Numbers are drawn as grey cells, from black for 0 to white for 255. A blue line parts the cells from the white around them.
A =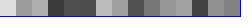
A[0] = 221
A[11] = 162
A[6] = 188
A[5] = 77

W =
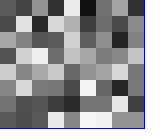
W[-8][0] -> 90
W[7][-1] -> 147
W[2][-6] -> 91
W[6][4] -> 41
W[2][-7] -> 84
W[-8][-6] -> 50
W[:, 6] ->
[113, 110, 143, 125, 163, 101, 117, 240]
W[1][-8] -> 226
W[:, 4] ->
[234, 176, 209, 194, 104, 73, 41, 134]
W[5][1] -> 217
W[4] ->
[204, 134, 170, 202, 104, 147, 163, 216, 118]
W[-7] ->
[74, 226, 39, 216, 176, 63, 110, 73, 139]
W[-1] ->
[88, 78, 89, 233, 134, 246, 240, 147, 147]
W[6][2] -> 85
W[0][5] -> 18
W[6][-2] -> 232
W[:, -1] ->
[50, 139, 130, 196, 118, 121, 64, 147]

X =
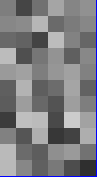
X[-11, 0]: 126
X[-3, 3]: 55
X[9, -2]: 154
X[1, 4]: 123
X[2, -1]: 102
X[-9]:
[105, 98, 67, 188, 130, 102]
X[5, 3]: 108
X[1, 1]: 139
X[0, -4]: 113
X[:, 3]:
[165, 106, 188, 147, 150, 108, 83, 73, 55, 143, 121]
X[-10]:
[135, 139, 182, 106, 123, 135]
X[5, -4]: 94
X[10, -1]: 47
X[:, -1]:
[145, 135, 102, 136, 129, 98, 126, 162, 174, 114, 47]
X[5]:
[95, 179, 94, 108, 165, 98]
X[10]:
[185, 135, 96, 121, 77, 47]
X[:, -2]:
[133, 123, 130, 95, 161, 165, 158, 204, 66, 154, 77]

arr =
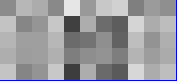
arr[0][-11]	139
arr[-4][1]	134
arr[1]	[195, 134, 149, 199, 64, 173, 108, 93, 213, 172, 189]
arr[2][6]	143
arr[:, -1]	[143, 189, 175, 171, 190]
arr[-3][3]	183
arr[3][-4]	126
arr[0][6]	200
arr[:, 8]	[127, 213, 190, 180, 215]
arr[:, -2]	[155, 172, 147, 157, 172]
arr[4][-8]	200
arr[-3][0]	181
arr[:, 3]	[137, 199, 183, 176, 200]
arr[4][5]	173
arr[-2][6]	147

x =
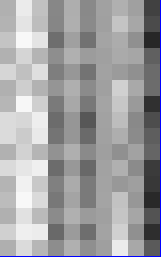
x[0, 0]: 176
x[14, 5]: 110
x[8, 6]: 161
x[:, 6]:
[161, 160, 164, 160, 162, 160, 164, 162, 161, 159, 162, 163, 164, 160, 163, 159]
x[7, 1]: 215
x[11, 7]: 152
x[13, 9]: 83
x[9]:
[177, 210, 181, 146, 175, 138, 159, 144, 162, 101]
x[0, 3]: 135
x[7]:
[219, 215, 238, 108, 150, 87, 162, 189, 137, 77]
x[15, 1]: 219
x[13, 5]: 155
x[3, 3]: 142
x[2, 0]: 196
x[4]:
[214, 192, 223, 126, 151, 115, 162, 155, 144, 107]
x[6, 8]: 154
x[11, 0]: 180
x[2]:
[196, 248, 228, 110, 160, 114, 164, 172, 144, 39]
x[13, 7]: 197
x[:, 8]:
[160, 167, 144, 166, 144, 169, 154, 137, 139, 162, 139, 159, 151, 166, 144, 168]
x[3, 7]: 170
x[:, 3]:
[135, 134, 110, 142, 126, 149, 122, 108, 116, 146, 108, 128, 120, 139, 105, 141]
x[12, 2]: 218
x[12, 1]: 248
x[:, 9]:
[65, 75, 39, 96, 107, 108, 48, 77, 94, 101, 59, 56, 41, 83, 46, 90]
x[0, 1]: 235
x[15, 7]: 235
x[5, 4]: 175
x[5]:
[176, 206, 178, 149, 175, 139, 160, 208, 169, 108]
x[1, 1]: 228
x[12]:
[188, 248, 218, 120, 164, 122, 164, 194, 151, 41]
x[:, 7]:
[176, 196, 172, 170, 155, 208, 199, 189, 174, 144, 176, 152, 194, 197, 208, 235]

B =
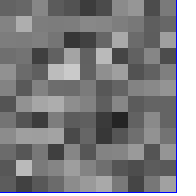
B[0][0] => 99
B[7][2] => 60
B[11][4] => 140
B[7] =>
[116, 84, 60, 125, 92, 95, 58, 36, 98, 138, 100]
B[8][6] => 55
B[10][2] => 122
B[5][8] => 131
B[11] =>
[92, 65, 88, 107, 140, 154, 169, 121, 69, 119, 161]
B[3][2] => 63
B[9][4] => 134
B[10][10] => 89
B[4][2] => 95
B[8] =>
[140, 159, 158, 163, 73, 102, 55, 85, 111, 146, 115]
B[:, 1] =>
[103, 174, 124, 115, 107, 89, 146, 84, 159, 86, 186, 65]
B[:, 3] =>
[91, 124, 117, 97, 188, 109, 173, 125, 163, 63, 133, 107]
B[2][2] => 128
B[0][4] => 82
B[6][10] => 100
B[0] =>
[99, 103, 135, 91, 82, 60, 75, 139, 150, 76, 122]
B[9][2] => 120
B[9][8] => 154
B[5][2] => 130
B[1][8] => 120
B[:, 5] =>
[60, 136, 65, 97, 98, 123, 130, 95, 102, 86, 131, 154]
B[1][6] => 134

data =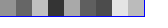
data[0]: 147
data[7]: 228
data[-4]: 95
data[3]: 52

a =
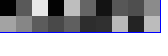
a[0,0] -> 2
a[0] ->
[2, 89, 231, 3, 190, 101, 19, 87, 78, 139]
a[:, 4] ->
[190, 95]
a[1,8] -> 35
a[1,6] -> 48
